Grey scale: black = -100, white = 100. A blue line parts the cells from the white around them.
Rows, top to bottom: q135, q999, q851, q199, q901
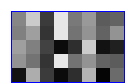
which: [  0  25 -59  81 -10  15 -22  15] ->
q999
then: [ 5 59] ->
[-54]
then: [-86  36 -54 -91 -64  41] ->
[-96]
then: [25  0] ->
[-48]
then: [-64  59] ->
[-86]

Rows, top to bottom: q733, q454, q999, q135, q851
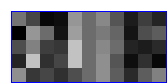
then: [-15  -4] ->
[-21]
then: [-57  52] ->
[-15]
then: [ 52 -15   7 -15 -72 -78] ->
[-67]
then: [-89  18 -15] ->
[7]

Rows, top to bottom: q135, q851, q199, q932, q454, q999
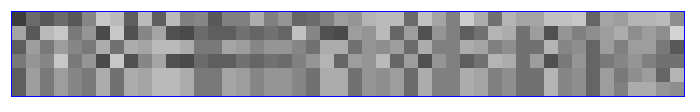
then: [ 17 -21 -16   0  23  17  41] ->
[46]
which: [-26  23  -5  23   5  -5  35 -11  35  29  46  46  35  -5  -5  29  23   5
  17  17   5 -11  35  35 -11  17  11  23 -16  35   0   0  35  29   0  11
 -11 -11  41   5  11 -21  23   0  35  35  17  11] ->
q999
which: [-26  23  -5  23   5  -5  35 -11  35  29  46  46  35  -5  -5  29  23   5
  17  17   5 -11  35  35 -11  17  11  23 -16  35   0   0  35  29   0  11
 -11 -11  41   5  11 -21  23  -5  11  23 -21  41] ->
q454
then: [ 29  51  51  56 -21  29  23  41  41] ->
[46]
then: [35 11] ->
[23]

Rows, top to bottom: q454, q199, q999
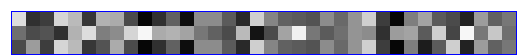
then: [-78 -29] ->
[62]
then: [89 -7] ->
[-29]
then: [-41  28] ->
[89]

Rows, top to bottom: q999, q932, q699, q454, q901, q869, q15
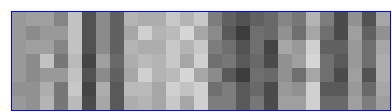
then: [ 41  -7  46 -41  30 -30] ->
[36]
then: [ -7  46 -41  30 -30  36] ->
[41]

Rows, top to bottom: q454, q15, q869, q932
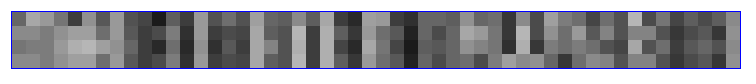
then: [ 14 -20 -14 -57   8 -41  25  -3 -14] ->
[-46]
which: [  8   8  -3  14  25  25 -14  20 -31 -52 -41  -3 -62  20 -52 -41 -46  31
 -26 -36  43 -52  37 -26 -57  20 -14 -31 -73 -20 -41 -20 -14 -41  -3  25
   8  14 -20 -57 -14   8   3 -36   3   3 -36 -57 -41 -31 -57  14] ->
q932
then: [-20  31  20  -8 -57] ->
[43]
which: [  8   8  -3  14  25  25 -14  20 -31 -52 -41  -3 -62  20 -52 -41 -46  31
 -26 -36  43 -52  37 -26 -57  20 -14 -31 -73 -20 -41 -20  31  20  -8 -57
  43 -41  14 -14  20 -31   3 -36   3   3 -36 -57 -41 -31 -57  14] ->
q15

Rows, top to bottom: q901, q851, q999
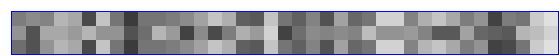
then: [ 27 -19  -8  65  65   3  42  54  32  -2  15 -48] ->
[-42]
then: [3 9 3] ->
[48]
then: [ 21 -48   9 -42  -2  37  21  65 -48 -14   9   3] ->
[9]

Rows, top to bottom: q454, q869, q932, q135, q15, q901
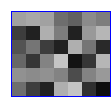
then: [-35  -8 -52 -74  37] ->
[-8]
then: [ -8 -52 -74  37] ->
[-8]
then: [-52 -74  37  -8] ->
[-68]
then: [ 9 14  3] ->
[-40]
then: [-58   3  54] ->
[-85]

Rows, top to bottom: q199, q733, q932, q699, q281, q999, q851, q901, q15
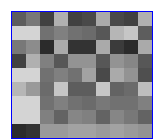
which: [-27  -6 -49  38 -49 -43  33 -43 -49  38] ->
q199
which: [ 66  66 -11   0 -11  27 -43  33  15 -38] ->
q281

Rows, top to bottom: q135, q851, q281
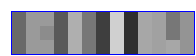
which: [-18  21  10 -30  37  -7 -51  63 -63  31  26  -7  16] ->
q851
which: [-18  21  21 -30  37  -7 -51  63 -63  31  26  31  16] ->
q281

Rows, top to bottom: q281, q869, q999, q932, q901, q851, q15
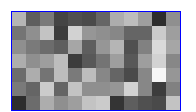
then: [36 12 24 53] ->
[59]
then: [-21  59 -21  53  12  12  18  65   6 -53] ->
[1]

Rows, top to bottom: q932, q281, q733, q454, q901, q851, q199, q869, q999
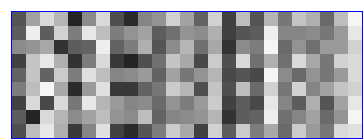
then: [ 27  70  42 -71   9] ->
[70]
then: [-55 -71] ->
[-38]
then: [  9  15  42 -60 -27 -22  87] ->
[-12]
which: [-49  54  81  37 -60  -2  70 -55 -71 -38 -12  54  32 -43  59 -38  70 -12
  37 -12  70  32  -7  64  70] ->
q454
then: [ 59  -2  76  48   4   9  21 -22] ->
[27]
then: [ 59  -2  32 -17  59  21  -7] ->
[70]
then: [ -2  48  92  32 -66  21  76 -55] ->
[-55]

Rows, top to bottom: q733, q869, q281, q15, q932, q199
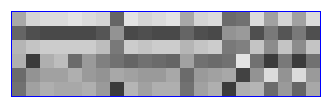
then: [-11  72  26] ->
[66]
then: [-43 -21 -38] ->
[-43]
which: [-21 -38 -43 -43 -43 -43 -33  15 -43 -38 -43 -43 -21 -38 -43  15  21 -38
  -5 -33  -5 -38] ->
q869
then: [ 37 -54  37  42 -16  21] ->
[-21]
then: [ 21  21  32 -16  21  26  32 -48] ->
[15]

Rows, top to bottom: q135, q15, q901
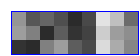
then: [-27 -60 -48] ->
[61]
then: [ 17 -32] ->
[-21]
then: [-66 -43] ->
[78]
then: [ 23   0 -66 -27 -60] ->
[-48]
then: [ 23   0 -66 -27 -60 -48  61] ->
[23]
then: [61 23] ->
[11]

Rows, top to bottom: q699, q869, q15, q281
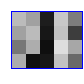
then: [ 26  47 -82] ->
[52]
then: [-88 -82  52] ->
[-18]
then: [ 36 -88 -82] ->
[52]
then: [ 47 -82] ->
[52]
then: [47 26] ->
[-77]
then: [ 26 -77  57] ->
[-2]

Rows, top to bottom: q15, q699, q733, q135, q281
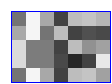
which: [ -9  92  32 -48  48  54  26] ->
q281
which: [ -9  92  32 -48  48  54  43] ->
q15

